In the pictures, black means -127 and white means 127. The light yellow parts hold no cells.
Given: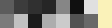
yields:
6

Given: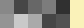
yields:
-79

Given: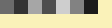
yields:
78

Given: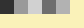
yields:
50

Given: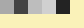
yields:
-92

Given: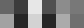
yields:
12
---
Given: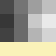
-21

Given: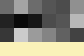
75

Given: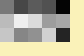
6

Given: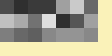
-23

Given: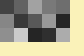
75

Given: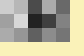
22
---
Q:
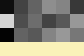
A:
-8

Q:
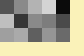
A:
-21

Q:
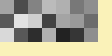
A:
14

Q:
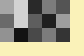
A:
-75

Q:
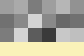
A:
63

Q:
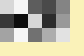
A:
98

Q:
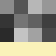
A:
-52

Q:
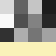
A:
34

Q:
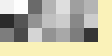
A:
-74
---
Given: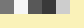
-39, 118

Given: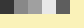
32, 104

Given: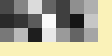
121, 121

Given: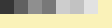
-7, 98

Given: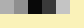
-119, 68

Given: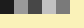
-56, 65
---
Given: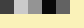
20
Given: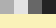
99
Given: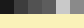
-34
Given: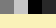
70
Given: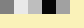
62
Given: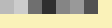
5
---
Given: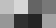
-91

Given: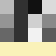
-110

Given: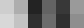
-92

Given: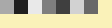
-96

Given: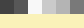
-61

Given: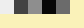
-120

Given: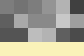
-63

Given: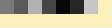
-119

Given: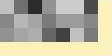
-84

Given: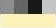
-103
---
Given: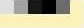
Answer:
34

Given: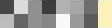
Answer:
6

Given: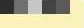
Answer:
-16

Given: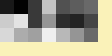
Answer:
111

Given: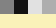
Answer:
2

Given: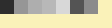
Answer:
56

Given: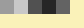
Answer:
72

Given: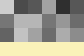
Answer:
34

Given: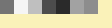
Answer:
-51
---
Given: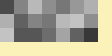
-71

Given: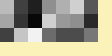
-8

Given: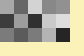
-90

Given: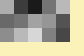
-56

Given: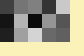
-31

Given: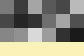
-101
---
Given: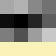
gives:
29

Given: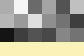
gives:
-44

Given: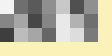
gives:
38

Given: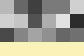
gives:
36

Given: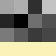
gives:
-69

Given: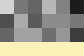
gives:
33

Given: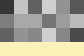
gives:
7

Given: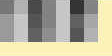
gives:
-30

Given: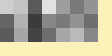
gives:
-59
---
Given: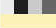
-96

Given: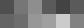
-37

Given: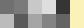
72

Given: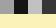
-107

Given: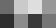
74

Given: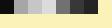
-14

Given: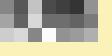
-64

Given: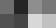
-91

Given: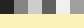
-30
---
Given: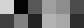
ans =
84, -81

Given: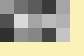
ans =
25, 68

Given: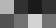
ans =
54, -13

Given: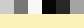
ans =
77, 36

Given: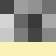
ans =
-59, 7

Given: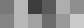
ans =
-7, 73

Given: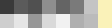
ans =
-69, 59

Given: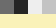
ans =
-19, 67

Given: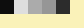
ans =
-114, -83
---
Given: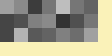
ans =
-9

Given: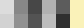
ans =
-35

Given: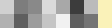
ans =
59

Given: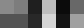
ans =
-23

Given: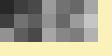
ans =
69

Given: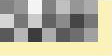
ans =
-8

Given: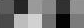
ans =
17
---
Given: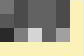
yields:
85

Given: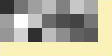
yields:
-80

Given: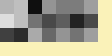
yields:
42

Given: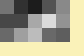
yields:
60

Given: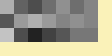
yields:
-93

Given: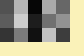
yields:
-110

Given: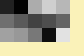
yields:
-7

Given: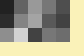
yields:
-61

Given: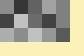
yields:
65
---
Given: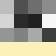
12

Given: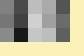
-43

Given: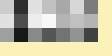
-3

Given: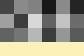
-91

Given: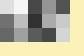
-45

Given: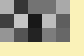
41

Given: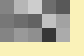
-39
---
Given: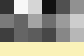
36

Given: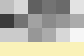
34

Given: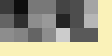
13

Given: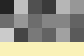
-18

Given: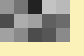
33

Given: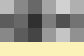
-79
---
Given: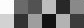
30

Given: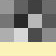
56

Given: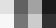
76

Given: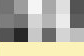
84

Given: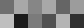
-4

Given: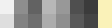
-17
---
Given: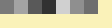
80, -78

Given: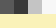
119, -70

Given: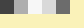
119, -61

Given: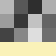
94, -81

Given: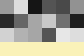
103, -106

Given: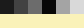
89, -120

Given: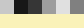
96, -104

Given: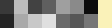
95, -115

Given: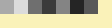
91, -90
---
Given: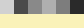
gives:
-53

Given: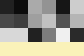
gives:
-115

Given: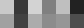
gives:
-71

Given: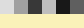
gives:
32

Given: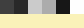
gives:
-86

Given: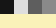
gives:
94

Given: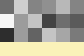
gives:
79
